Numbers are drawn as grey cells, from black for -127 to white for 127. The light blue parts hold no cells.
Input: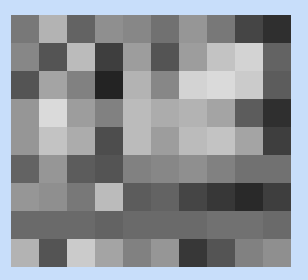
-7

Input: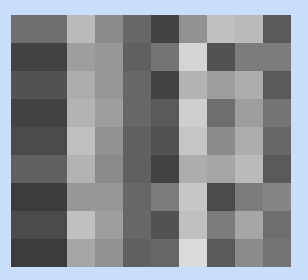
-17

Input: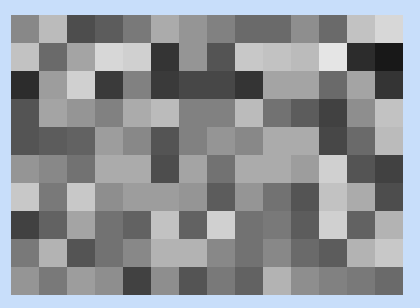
8

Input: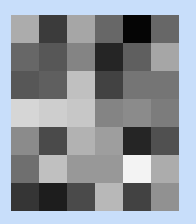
44

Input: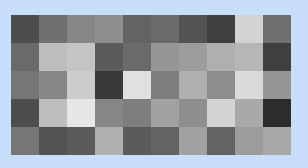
-50

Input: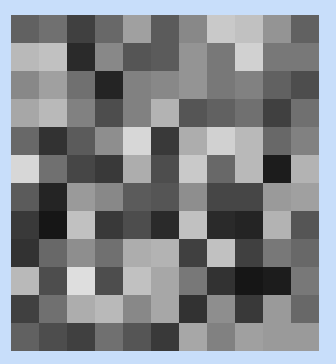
-30

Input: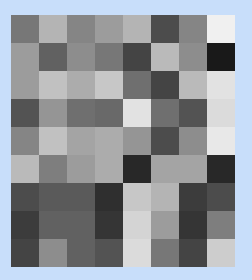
-8

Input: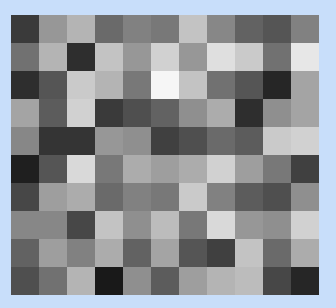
-69

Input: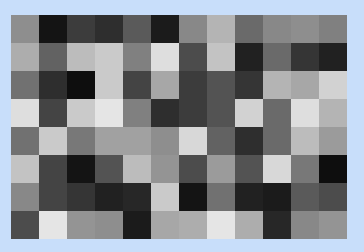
14
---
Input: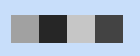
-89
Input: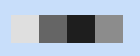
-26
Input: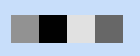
-126
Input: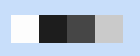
-98
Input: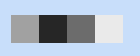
-89
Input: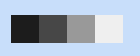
-56
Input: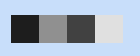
16
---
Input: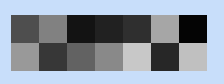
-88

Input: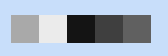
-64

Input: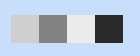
107

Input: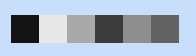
14

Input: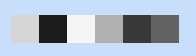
-70

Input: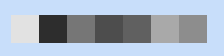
41

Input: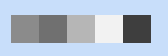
114

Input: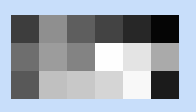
120

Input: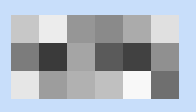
120

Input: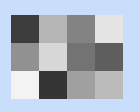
32
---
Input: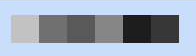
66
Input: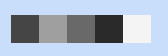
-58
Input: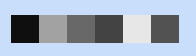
-112
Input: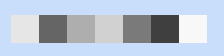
102
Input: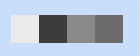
106
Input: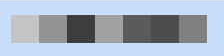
68
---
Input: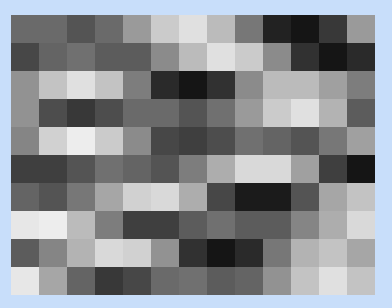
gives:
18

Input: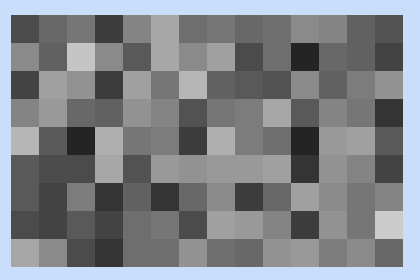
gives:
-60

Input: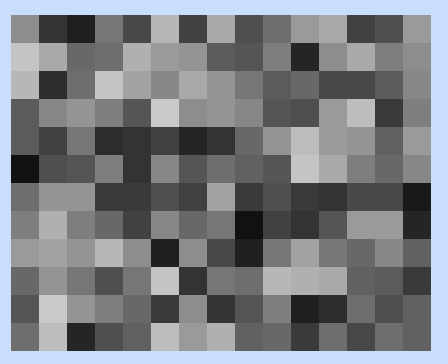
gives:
55

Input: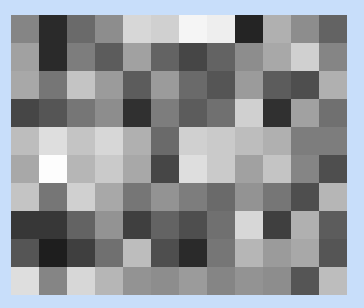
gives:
40

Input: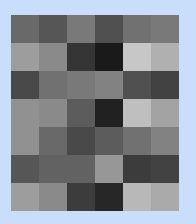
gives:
-54

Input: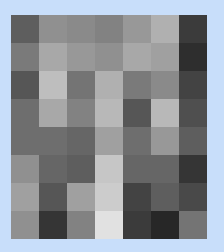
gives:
-41

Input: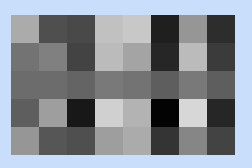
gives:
-19

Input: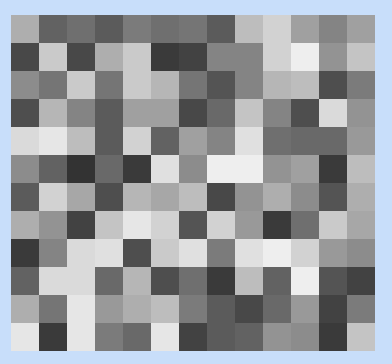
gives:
12
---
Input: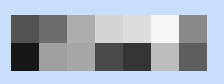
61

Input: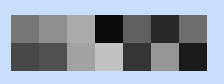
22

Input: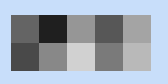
-5

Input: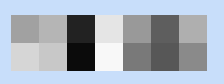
-40

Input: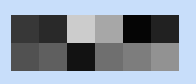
-2

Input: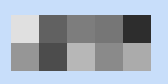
10

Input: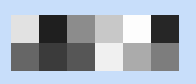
43
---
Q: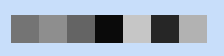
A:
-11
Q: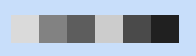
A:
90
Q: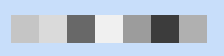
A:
69
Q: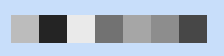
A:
60
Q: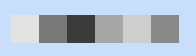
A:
99
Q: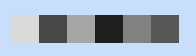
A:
90
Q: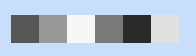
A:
-41
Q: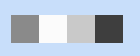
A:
10
